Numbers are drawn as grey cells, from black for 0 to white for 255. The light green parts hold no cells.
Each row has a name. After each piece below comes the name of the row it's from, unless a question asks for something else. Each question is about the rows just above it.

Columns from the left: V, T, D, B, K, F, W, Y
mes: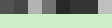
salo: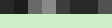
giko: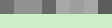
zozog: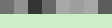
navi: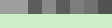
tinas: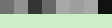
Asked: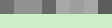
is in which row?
giko
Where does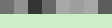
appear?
zozog

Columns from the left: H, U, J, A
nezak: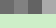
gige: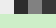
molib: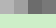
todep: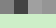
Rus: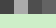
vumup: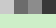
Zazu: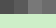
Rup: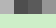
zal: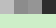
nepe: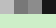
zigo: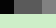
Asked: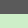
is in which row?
zigo
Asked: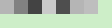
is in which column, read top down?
H
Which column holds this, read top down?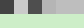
H
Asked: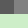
zigo
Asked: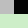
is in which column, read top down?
H

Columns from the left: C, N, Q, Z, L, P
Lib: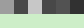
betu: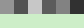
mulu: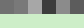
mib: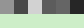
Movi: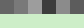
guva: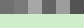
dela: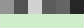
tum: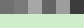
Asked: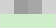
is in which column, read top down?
Q
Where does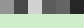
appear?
mib
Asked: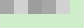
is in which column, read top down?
Q
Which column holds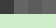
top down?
Z
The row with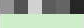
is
dela
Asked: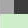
mulu

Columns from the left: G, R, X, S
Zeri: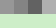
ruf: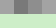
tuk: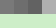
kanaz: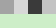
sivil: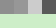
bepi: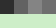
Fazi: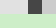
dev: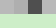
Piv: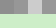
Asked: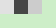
Fazi
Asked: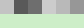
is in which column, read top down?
S
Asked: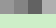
Zeri
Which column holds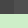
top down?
X

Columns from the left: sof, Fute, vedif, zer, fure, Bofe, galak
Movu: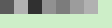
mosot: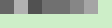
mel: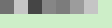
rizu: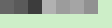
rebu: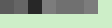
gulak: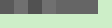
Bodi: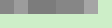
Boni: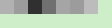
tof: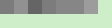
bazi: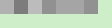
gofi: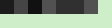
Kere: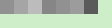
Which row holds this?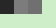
rebu
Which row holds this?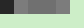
rebu

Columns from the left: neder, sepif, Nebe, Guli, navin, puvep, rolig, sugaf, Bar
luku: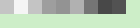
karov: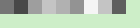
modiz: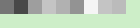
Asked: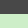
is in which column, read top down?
sepif
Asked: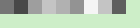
karov
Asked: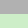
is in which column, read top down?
navin

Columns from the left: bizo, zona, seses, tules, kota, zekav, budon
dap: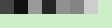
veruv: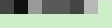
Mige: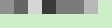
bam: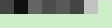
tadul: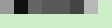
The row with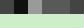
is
veruv
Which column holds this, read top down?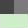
zekav
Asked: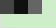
bam
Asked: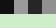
dap
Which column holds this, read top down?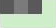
kota
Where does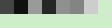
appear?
dap

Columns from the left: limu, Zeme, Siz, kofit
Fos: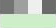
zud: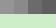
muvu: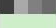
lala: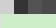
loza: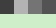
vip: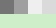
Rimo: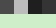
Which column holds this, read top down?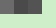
kofit
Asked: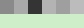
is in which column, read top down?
Zeme
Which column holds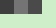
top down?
limu
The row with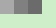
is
muvu

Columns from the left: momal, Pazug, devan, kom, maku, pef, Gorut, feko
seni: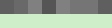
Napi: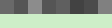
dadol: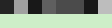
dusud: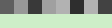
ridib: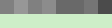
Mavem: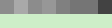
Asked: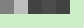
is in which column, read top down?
feko
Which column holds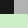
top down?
Gorut
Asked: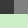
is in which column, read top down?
devan
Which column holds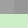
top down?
Pazug
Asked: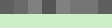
seni

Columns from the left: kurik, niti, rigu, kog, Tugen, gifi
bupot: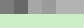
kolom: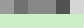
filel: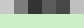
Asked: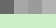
bupot
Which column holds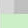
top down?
gifi

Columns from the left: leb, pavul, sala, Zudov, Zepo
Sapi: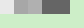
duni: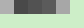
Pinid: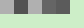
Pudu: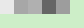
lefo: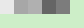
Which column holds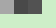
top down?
pavul
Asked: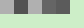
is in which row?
Pinid
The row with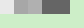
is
Sapi

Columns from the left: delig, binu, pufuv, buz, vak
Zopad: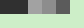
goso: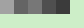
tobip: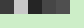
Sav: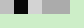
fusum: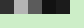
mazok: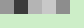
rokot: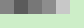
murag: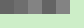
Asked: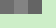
murag
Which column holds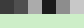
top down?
vak
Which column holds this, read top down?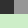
delig
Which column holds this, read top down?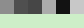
buz
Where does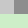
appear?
mazok

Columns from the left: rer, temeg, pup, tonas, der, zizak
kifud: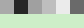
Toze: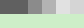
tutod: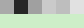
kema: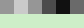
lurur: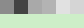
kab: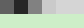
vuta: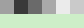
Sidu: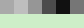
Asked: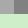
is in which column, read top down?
pup
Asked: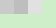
tutod

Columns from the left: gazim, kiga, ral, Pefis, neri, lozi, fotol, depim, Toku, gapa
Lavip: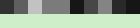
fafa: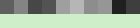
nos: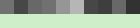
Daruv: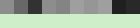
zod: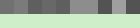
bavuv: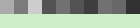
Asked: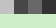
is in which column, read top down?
ral
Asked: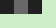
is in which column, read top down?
Toku

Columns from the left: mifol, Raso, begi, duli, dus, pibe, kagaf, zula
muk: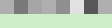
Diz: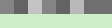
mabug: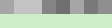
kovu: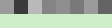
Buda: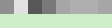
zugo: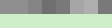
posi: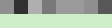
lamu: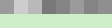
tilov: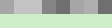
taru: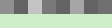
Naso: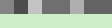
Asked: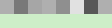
muk
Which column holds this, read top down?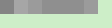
mifol
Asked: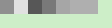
Buda

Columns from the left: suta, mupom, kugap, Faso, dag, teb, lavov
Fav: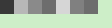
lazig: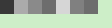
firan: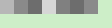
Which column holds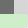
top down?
Faso
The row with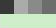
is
lazig
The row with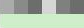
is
lazig
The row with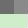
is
firan

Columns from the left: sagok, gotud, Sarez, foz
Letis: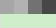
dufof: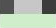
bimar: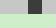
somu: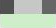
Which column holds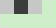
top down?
Sarez
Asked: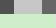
somu
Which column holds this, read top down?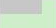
gotud
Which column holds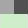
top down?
sagok
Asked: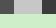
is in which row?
dufof

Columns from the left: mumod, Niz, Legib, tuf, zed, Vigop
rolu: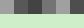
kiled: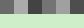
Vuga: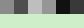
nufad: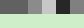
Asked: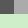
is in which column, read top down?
Niz
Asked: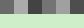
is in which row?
kiled

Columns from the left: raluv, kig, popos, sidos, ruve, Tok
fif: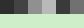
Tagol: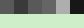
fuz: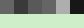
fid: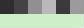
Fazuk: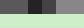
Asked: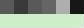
Tagol
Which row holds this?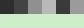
fid
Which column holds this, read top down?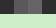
raluv
